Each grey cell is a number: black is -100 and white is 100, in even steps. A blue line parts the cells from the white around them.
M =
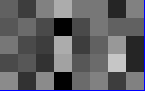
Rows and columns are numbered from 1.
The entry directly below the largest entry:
-52
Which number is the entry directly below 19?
55
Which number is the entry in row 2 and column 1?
-32
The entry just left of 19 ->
-24
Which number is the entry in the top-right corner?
1
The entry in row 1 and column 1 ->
-24
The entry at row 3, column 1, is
-7
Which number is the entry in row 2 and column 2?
-16
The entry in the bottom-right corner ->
1
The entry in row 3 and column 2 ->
-42
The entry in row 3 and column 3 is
-52

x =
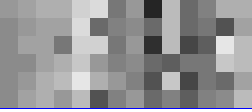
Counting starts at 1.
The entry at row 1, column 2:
27
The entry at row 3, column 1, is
9
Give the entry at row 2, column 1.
9
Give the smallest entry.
-71
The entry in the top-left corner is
19
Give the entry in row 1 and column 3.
37
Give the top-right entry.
37
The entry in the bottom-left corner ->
9
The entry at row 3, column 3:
27
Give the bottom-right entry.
47
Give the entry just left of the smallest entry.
19

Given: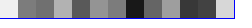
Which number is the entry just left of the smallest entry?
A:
-3
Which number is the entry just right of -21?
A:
24
